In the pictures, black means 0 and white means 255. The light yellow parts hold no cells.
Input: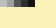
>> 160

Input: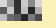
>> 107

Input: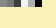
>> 120

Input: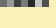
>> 153

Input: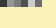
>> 150

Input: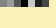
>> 156

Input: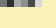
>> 47

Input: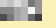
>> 119
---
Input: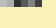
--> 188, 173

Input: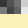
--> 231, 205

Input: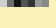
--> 207, 152

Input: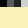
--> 208, 92

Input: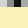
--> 210, 167

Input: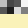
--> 245, 219

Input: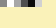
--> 255, 209

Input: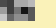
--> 198, 185

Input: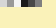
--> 244, 214

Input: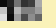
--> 221, 195
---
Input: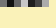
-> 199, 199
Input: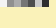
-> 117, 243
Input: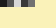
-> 215, 215
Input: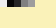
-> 38, 238
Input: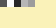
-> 40, 253
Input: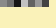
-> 194, 194
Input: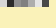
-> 128, 229
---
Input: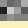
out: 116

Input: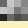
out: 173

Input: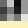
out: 14

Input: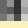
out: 49

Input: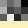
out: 134

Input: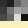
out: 101
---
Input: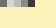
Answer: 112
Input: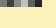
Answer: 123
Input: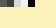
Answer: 89
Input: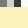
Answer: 121
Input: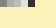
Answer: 131
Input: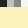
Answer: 33
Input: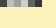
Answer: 69
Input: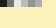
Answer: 29
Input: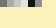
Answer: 115
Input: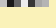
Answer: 194
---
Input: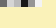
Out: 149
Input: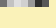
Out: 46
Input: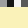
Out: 245
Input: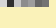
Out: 102
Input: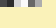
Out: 103
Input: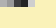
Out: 35
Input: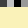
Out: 2
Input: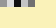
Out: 196
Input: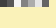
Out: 230
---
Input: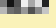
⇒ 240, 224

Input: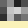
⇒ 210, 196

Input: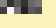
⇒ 246, 133

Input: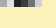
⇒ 224, 209

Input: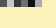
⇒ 199, 171

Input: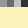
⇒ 193, 151

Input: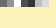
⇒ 254, 218
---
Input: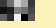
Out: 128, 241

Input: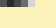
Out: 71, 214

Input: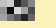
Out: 217, 217

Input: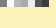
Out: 170, 250

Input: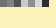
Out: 202, 216

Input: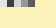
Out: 213, 227

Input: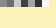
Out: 65, 249
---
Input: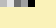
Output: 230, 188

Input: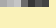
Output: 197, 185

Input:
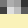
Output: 221, 190

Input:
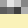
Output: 229, 200

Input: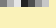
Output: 229, 199

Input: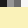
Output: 247, 150

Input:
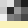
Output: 241, 226

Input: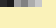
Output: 201, 172

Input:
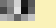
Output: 224, 209

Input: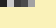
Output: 203, 162
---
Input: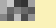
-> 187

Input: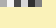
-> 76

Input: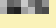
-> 32

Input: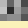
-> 143

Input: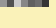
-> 203

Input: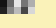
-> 187
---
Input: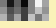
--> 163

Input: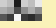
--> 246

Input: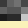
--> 42

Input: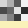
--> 60

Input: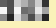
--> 220

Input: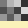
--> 165

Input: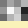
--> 209

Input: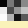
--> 19
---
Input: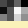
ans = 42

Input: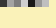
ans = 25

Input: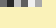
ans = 95

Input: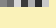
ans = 175

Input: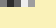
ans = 98

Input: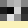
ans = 171

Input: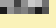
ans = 202

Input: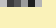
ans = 156
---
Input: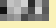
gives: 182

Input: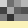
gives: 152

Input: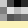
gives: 2

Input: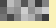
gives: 158

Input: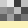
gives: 59

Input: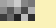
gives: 204

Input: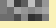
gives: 61

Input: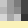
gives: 124

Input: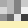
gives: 130
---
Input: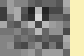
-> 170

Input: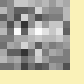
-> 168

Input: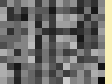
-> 132

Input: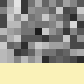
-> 87

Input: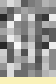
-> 164
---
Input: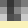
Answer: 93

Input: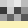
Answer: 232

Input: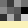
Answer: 156

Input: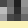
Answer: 31

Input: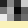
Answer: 48

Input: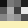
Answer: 105
